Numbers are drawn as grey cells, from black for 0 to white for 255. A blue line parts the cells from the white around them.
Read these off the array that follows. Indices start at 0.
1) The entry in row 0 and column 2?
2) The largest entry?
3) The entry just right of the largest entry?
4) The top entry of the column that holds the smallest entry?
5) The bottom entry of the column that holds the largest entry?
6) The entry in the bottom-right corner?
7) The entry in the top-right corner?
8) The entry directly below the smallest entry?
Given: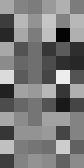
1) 124
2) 237
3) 83
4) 176
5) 97
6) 139
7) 124
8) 91

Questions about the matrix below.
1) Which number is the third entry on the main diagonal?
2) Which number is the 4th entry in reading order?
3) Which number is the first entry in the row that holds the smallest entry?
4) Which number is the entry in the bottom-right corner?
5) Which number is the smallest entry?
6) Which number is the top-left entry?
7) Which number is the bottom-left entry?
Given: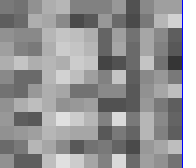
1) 137
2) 174
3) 174
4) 114
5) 53
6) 121
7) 145

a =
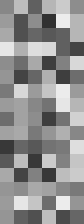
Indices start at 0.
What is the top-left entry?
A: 135
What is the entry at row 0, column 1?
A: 189
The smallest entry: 49
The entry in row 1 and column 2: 141
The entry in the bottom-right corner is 102
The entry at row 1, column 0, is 155
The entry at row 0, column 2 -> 96
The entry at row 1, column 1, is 80
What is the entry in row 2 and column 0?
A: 169
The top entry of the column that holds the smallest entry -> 182
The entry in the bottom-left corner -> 149
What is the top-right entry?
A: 141
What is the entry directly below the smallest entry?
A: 88
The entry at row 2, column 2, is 102

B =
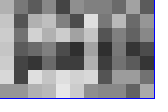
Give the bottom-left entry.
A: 150
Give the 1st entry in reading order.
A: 177
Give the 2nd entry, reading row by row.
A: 120
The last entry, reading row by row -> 170
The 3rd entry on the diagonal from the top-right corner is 128
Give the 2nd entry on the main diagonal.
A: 84
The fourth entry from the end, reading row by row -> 136
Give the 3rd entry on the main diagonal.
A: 210
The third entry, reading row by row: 91
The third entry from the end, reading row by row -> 136
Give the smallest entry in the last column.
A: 53
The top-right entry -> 91
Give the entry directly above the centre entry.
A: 162
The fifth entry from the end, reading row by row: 143
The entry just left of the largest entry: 185
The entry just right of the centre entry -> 162
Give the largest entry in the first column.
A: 216
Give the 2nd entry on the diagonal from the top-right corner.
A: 106
